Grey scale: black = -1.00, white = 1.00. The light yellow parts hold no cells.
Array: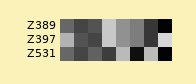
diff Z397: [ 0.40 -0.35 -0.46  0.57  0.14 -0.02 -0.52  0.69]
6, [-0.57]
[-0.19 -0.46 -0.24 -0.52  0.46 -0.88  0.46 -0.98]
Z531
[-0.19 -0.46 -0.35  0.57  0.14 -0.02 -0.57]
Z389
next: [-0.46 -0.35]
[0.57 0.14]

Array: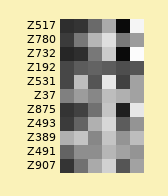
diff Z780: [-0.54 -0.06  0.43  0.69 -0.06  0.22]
3, [0.75]
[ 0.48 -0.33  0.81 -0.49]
Z531
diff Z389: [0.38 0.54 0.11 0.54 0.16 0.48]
2, [0.06]
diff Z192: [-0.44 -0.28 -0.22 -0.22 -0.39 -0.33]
3, [-0.28]
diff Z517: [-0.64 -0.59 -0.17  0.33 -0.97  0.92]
4, [-0.92]
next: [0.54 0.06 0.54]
[0.16 0.48]

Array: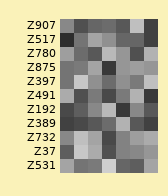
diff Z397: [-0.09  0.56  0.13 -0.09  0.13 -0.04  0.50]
3, [-0.15]
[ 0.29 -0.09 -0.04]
Z531
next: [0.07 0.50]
[ 0.29 -0.43]
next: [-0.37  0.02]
[0.07 0.18]
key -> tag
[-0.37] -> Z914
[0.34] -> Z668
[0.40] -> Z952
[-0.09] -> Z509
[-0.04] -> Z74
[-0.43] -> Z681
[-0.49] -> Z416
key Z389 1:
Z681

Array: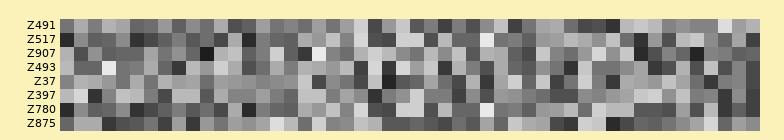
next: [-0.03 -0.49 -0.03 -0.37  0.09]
[ 0.51 -0.49]
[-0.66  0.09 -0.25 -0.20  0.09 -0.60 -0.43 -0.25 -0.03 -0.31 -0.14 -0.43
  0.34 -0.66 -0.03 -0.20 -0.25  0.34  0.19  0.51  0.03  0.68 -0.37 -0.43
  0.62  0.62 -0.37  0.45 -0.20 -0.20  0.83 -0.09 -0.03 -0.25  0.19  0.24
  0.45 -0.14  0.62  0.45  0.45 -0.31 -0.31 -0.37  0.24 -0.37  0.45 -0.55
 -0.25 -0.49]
Z780

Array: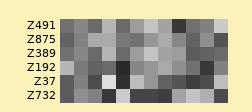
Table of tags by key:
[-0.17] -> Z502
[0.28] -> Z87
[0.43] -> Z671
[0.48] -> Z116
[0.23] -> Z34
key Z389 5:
Z34
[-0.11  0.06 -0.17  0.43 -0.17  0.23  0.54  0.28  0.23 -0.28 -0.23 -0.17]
Z389
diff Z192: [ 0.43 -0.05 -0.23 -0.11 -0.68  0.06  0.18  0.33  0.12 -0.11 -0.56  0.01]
3, [-0.17]

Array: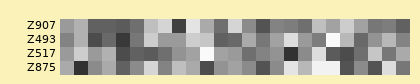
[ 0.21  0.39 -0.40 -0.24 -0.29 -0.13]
Z517
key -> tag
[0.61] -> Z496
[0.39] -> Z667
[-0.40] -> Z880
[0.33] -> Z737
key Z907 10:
Z737
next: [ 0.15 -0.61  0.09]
[ 0.73 -0.29]
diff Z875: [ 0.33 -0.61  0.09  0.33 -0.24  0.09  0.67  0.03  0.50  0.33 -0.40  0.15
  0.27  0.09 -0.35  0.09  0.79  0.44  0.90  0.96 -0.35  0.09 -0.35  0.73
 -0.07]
19, [0.90]
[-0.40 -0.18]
Z493
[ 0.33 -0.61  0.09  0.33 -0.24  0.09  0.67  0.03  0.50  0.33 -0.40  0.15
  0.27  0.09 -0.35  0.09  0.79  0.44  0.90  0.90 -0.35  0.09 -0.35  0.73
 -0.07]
Z875

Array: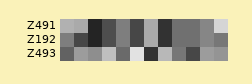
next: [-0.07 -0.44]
[0.22 0.16]
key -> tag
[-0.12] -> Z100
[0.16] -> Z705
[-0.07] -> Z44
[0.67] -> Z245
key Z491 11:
Z245

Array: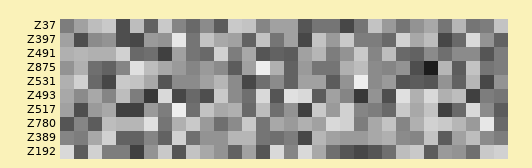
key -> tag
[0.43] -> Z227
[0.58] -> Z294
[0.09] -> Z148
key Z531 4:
Z294
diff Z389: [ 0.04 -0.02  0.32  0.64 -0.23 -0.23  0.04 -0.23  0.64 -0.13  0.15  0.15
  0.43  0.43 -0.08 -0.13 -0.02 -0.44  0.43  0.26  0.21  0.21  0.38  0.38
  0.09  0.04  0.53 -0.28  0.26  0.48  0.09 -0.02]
22, [0.32]
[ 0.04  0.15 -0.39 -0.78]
Z875

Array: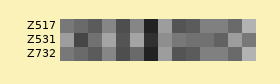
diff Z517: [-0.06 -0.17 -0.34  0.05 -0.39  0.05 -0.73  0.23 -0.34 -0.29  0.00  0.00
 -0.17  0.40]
2, [-0.29]
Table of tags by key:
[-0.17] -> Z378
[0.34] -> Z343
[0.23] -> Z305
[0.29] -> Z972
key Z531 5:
Z972
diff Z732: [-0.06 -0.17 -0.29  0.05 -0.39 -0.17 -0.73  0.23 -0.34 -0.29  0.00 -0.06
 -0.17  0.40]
11, [0.00]
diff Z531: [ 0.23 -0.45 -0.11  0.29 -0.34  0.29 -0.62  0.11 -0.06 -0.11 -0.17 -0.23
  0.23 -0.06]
10, [-0.11]
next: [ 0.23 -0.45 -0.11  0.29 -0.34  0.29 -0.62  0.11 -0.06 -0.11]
[-0.11 -0.23]
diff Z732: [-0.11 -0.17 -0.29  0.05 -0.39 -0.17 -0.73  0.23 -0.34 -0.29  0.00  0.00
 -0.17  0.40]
0, [-0.06]

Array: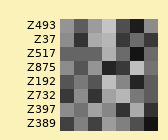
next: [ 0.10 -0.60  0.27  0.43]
[-0.05 -0.27]
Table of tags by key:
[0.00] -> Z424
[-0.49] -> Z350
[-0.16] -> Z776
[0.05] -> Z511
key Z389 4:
Z424
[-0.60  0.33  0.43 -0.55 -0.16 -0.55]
Z37
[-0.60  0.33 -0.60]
Z397
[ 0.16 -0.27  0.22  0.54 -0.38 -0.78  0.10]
Z493

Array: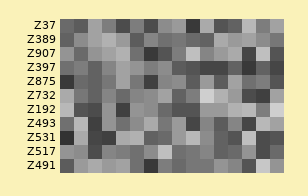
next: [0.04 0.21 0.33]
[-0.45  0.50]
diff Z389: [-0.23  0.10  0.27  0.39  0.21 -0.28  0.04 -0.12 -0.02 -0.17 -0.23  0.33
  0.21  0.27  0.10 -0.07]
8, [-0.07]
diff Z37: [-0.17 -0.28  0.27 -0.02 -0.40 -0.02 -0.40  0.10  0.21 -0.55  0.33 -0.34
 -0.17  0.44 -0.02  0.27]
12, [-0.23]

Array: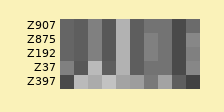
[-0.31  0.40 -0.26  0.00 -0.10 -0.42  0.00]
Z192
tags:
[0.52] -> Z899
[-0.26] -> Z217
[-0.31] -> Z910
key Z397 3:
Z899
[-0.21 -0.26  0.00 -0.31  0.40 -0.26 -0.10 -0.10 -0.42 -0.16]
Z907
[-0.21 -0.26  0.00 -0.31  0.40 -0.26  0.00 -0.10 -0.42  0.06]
Z875

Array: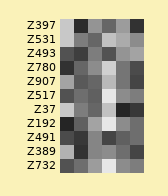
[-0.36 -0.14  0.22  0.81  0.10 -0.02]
Z732
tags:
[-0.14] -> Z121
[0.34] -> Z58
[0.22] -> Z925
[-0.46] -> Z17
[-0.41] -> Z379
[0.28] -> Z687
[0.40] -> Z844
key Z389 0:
Z844
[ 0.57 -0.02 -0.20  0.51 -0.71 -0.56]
Z37
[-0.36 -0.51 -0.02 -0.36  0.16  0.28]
Z493
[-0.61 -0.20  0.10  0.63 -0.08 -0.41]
Z780
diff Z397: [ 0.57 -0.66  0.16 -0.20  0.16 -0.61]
4, [0.22]

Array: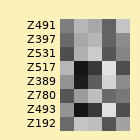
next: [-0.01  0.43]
[ 0.32 -0.22]
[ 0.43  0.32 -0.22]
Z491
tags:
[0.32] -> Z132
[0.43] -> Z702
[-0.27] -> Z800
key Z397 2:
Z702

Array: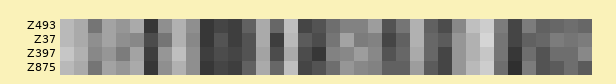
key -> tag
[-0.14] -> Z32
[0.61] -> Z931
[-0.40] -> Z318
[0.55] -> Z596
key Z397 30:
Z596
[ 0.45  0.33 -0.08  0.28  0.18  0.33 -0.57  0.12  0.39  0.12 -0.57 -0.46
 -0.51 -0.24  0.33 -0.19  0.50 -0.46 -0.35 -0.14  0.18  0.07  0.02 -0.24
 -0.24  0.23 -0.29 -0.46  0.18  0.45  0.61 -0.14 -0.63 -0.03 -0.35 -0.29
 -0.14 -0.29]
Z875
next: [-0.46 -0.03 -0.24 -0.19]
[-0.14 -0.19]
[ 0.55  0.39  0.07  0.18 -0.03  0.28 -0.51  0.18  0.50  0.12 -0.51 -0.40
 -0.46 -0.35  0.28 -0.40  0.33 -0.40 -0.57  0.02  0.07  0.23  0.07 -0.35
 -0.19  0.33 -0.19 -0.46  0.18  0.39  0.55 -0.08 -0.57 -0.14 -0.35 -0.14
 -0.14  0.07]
Z397

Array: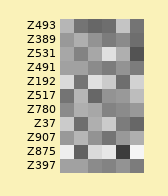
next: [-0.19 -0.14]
[ 0.54 -0.09]
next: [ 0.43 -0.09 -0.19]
[-0.14  0.54]

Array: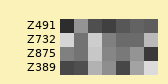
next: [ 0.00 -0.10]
[0.56 0.05]
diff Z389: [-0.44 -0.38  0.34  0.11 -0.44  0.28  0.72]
2, [0.40]

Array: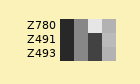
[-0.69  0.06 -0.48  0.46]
Z491
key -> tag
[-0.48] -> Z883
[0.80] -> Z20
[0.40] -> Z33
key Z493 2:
Z883

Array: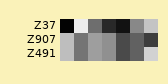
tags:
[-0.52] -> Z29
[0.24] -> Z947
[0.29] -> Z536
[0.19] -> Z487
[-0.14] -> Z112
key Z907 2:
Z947
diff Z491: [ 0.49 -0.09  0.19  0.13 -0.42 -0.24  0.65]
2, [0.24]
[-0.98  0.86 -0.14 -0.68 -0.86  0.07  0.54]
Z37
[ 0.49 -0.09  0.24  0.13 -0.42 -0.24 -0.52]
Z907
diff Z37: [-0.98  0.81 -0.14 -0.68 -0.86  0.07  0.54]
1, [0.86]
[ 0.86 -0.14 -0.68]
Z37

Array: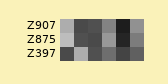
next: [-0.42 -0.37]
[ 0.03 -0.77]
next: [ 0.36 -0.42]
[-0.37  0.03]
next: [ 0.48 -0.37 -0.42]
[ 0.19 -0.71]
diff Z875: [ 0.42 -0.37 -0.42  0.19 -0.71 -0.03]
0, [0.48]
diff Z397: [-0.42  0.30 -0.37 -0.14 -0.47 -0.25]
1, [0.36]
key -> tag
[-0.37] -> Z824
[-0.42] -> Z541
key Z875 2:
Z541

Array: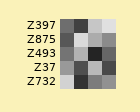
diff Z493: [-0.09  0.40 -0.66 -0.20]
2, [-0.72]
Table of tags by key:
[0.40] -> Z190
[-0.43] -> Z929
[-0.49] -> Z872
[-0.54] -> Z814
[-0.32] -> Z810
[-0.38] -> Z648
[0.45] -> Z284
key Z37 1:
Z648
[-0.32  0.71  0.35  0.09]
Z875
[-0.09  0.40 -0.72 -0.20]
Z493
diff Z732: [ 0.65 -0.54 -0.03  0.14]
1, [-0.60]

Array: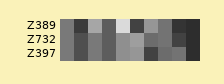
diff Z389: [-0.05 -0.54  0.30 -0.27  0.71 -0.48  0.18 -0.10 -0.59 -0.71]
9, [-0.65]
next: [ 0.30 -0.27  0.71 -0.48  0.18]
[-0.10 -0.59]
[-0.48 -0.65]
Z732
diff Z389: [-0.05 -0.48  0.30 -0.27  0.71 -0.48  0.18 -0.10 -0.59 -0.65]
1, [-0.54]
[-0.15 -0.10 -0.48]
Z732
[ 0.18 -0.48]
Z397

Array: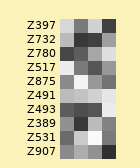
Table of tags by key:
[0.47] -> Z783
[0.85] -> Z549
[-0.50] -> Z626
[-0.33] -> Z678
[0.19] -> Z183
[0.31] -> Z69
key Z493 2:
Z678
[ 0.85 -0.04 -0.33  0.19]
Z517
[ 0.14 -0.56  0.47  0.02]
Z389

